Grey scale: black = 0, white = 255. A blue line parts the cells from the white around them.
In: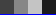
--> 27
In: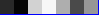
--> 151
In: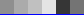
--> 116
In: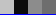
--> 110
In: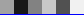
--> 241
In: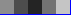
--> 197
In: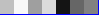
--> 129
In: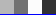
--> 50
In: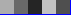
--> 79
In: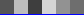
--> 110
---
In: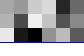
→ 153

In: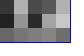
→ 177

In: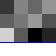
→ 132

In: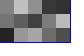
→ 192

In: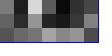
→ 30

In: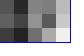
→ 41
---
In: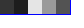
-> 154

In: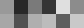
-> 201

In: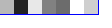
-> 232

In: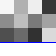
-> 238

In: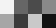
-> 201

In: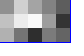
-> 236

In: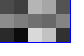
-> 194
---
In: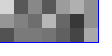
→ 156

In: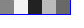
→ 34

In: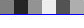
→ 238

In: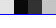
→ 9

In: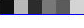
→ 120

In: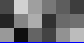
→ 120

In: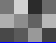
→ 210
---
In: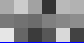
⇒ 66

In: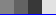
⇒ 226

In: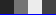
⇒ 67

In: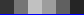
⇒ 37

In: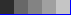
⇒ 197

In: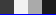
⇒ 27

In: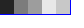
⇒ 200
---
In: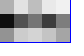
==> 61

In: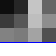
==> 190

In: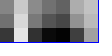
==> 147

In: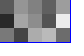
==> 83

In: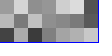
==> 122

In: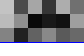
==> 17

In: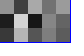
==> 134

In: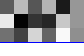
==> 200

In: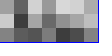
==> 166
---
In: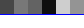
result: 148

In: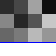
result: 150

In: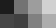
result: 173

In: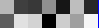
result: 246

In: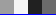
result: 107

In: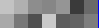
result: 126

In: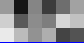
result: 83

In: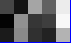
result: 179

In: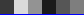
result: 126
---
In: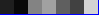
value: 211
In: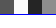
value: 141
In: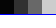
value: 205
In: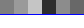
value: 104
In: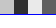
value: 96
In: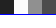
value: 76
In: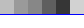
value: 210
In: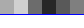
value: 127
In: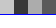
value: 90
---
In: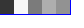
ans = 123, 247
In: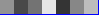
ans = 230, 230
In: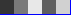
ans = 232, 232
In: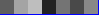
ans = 34, 190
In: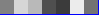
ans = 79, 236
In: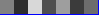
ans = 79, 216
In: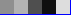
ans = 79, 221
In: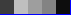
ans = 158, 191
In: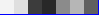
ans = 40, 243
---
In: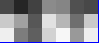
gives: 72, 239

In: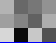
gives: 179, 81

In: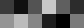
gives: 59, 122

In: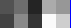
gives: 82, 206

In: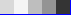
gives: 217, 52

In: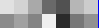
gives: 225, 146

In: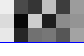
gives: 238, 163

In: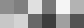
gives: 141, 83

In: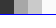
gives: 54, 250

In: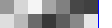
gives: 151, 230
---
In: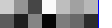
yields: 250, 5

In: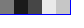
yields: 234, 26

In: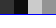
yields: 203, 13

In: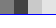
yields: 228, 66

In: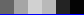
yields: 209, 4

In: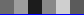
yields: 207, 28

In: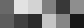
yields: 226, 24

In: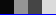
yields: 219, 8

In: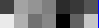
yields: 234, 2
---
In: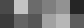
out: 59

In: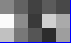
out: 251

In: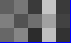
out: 127

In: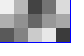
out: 175

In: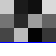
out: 116

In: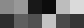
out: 45

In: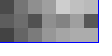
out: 93
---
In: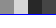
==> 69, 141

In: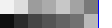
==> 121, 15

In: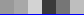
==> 190, 153

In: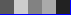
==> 34, 89

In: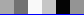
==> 148, 169

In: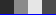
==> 76, 43

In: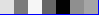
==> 165, 225
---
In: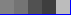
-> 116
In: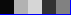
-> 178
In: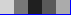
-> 119
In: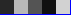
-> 184
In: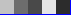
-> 109
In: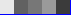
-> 97
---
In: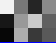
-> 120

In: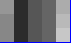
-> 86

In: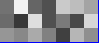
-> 202

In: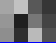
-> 194

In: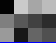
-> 202

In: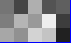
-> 175
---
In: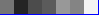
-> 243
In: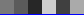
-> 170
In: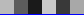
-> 168
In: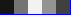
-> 64
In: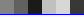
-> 56
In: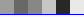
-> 233
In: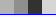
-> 214
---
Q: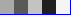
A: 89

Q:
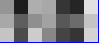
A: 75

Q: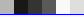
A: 24

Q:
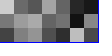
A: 128

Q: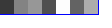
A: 131

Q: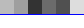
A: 159

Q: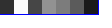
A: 252

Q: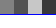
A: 82

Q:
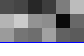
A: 117
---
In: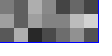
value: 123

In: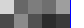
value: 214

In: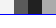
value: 243

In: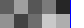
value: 94

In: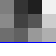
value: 126

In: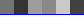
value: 115
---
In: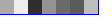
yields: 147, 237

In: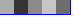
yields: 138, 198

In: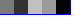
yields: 192, 192

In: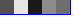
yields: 25, 229

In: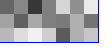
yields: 128, 241

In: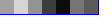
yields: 61, 213

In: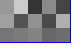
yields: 145, 201

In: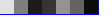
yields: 53, 226

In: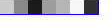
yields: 158, 246

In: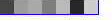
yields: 126, 205
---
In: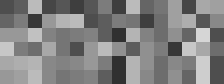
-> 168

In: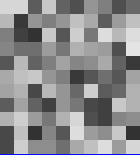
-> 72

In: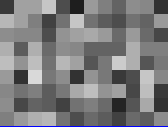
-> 141

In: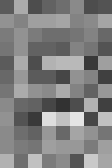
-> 138

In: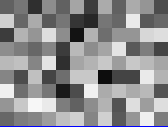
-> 149
